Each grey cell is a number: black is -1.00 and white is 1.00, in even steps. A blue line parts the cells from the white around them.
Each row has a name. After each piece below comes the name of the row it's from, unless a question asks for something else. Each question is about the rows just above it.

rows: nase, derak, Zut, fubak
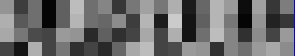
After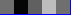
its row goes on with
[ 0.04 -0.57 -0.07  0.26 -0.07  0.37 -0.78 -0.19  0.42  0.21 -0.90  0.26
 -0.57 -0.02]
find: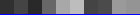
fubak
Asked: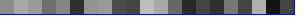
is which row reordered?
fubak
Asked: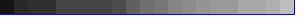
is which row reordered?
Zut
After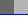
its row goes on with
[ 0.21 -0.90  0.26 -0.57 -0.02]

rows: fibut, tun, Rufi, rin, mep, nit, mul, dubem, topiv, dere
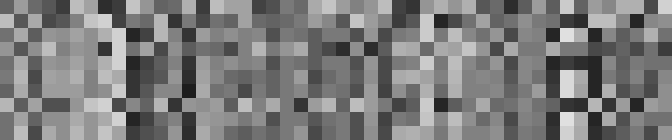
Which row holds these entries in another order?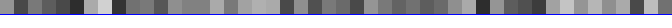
dere
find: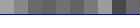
nit
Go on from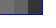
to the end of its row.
[-0.65  0.43 -0.59  0.22 -0.71  0.22  0.12]
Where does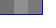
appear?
tun
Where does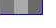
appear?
dubem
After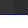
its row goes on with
[ 0.43 -0.59  0.22 -0.71  0.22  0.12]

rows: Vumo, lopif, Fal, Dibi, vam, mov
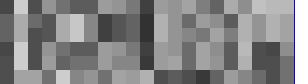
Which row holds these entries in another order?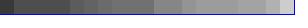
vam
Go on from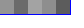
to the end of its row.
[ 0.45 -0.39 -0.44  0.11]
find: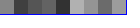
lopif
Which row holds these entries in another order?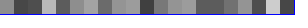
Dibi

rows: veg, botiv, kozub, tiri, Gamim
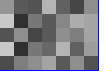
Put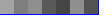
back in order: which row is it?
kozub
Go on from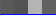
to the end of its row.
[-0.46  0.11]
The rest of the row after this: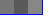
[0.35 0.29]
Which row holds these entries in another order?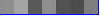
Gamim
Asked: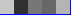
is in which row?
tiri

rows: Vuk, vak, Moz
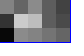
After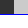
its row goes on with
[ 0.48 -0.27 -0.42]
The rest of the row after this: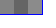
[-0.27 -0.48]
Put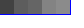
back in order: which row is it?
Vuk
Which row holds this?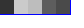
vak

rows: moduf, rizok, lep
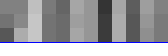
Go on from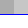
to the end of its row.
[-0.10 -0.16  0.30  0.18 -0.54  0.35 -0.32  0.12 -0.04]
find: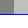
moduf
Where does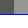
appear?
rizok
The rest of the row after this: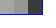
[ 0.35 -0.32  0.12 -0.04]

